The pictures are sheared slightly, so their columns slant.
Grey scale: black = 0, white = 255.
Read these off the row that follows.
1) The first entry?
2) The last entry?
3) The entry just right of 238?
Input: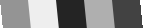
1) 148
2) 66
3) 36

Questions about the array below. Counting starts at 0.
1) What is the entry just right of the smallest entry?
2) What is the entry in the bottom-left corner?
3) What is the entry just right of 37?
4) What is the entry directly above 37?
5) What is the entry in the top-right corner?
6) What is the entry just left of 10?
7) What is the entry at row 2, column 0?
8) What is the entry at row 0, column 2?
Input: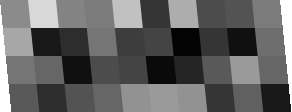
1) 53
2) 89
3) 89
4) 3
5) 123
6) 68
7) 117
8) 131

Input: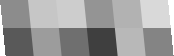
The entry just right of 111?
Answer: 63
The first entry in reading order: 140
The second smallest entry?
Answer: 89
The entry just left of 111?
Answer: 156

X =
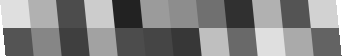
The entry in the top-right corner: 210
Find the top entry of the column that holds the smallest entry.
34
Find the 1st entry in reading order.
223
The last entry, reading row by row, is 99
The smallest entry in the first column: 84
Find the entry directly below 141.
55

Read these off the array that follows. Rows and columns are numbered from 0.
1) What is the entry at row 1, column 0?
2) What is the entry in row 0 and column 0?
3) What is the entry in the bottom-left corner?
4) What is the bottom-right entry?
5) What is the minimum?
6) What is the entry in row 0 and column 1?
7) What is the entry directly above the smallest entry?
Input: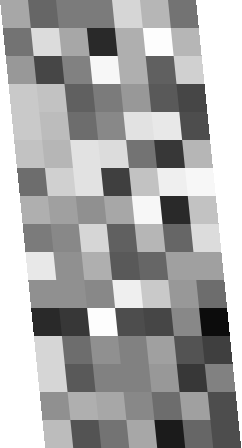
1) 115
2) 167
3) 188
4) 77
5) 12
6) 102
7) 109

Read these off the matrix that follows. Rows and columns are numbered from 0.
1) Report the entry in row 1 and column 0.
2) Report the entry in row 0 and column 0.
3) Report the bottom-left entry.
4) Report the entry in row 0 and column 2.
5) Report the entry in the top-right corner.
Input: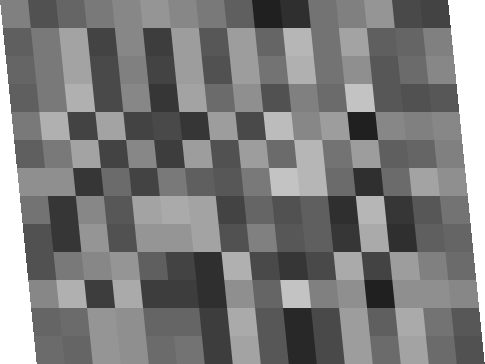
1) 95
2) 128
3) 107
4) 101
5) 67
